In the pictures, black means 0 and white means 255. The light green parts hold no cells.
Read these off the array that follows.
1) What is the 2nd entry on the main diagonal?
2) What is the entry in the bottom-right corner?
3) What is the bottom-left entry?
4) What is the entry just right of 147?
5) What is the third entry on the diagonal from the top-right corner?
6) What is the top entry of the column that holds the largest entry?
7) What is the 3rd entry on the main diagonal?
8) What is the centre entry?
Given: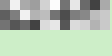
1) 126
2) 201
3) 115
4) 241
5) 210
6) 252
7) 106
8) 115

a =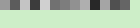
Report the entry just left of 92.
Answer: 154
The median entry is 125
